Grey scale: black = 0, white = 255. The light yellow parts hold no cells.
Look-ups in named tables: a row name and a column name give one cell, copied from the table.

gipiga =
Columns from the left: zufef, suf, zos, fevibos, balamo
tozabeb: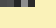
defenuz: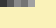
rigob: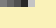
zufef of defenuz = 54
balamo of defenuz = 161
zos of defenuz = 138
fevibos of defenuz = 116
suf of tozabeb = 79
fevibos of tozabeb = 142
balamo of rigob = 196
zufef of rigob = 125
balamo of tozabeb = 42
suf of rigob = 102

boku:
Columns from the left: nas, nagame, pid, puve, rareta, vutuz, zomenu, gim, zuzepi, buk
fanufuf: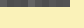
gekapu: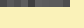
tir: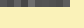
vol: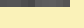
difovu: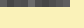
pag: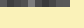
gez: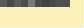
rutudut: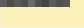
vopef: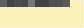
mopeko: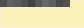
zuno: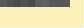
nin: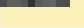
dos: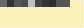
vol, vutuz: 91
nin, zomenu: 95
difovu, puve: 79
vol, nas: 83
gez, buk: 78
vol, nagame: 85
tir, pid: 97
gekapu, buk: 78
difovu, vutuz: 78
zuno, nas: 89
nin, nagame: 95
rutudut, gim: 91
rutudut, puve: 79
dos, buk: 85
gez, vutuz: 75
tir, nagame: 75

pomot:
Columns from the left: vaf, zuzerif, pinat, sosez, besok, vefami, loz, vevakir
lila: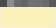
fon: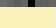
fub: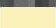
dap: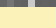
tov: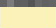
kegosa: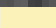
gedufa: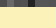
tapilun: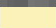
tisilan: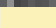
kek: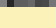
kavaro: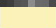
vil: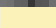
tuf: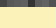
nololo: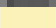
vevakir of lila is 89
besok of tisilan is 91
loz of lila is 107
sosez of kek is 95
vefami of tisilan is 83
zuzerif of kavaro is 62
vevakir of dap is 97
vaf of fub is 86
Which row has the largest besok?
dap

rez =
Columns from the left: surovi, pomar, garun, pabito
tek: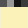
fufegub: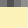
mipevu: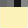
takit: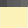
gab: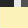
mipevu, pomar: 115
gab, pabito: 81
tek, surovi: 81
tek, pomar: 153
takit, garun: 95
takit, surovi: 75
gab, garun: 231
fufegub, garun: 117
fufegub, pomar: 82
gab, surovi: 39
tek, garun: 22
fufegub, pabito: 144
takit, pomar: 91
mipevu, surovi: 104
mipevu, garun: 22
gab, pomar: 38
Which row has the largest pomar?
tek

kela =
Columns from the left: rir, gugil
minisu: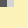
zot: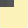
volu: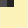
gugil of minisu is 212
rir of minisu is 88
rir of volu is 77
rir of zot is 80
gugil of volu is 36
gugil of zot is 86

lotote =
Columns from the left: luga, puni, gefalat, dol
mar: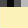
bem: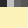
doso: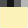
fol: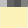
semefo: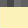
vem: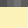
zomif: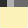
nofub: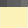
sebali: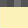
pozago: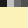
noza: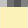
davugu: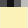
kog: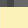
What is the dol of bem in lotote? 87
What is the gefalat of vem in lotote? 114
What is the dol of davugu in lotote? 190
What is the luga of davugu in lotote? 79
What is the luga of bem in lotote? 41
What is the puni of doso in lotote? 22
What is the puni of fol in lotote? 100
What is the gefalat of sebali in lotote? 113
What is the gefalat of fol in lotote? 84
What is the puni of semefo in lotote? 71

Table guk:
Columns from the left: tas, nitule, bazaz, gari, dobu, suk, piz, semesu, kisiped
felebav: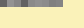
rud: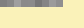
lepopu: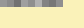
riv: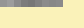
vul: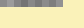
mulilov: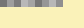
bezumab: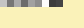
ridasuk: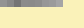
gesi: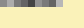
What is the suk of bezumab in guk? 141
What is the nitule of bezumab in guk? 118
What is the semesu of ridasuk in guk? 155
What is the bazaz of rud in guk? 159
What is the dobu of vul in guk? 136
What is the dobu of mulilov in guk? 164
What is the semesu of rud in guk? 155
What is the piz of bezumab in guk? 252
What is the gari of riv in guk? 124

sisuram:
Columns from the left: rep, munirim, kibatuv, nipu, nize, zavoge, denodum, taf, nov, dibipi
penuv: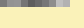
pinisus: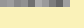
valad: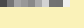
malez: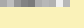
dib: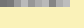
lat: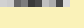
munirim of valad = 118
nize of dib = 151
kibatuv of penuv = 149
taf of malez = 177
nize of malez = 123
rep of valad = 73
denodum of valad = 210
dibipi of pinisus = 159
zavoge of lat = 73
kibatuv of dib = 156
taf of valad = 115
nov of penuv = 191
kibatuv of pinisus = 137
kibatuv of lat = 103

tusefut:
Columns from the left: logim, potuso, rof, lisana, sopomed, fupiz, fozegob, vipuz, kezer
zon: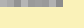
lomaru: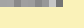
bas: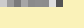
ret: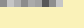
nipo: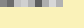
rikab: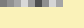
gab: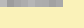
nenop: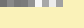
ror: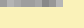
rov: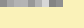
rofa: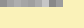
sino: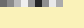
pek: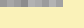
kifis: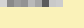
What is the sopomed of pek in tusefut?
178
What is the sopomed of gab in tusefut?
182
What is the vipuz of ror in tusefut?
151
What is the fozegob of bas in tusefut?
141
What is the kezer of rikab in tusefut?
165
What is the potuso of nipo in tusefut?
108
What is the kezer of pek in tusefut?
162
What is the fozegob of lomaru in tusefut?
152
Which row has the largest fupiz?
nenop

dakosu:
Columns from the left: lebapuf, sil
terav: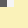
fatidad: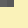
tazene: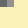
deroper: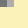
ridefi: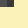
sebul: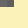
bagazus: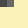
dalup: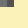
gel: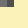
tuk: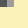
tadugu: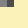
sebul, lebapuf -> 104
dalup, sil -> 83
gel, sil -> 79
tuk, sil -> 157
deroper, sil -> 174
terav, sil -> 245
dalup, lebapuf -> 113
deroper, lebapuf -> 116
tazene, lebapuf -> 104

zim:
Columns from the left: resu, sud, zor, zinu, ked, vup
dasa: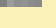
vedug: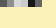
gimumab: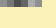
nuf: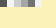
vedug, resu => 89
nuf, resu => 85
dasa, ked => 140
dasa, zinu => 146
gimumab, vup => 143
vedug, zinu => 203
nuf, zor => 205
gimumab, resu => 143
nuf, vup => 243
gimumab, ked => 172
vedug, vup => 101
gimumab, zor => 78
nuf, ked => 114
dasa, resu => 129
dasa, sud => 156

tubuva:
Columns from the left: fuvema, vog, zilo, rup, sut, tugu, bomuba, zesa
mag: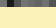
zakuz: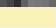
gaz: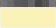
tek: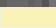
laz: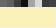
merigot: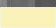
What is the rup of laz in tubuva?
17
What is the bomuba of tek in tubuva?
85
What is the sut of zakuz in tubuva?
122
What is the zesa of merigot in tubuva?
87
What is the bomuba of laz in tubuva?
58
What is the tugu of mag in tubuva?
100
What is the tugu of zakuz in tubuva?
118
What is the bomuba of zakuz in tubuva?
116
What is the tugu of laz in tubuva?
217
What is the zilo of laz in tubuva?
61
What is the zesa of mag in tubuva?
82
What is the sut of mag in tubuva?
106
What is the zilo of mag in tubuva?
82
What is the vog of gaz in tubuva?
106
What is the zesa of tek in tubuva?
114
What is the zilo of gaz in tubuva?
90

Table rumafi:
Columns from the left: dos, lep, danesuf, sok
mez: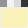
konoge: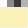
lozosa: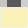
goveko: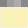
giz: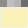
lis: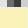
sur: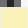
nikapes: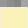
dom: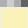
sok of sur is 247
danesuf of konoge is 58
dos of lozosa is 197
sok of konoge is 179
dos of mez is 147
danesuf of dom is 169
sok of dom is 98
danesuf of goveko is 172
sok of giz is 109
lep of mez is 243
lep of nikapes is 141
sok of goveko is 137
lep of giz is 191
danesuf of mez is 217

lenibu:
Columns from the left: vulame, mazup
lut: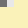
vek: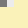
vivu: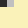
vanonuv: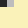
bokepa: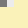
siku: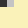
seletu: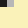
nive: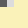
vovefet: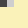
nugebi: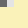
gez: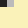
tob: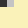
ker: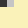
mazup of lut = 232
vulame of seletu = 28
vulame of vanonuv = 38
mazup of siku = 196
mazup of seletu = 183
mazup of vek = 236
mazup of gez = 187
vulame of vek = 120
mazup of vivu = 192
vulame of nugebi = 104
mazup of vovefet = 206
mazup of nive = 220
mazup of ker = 197
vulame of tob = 50
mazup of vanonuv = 189
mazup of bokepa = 236
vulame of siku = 50

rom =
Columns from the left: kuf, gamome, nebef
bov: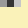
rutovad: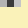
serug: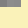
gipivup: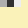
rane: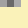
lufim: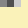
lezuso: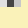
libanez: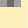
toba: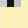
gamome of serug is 141
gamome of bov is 53
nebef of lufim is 204
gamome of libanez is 105
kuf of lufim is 133
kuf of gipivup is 174
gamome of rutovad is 59
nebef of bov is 199
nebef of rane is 171
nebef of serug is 139
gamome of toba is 21
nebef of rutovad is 198
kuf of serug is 128
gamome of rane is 105
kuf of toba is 205
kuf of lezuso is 224
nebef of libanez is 160
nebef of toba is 194
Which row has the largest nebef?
gipivup

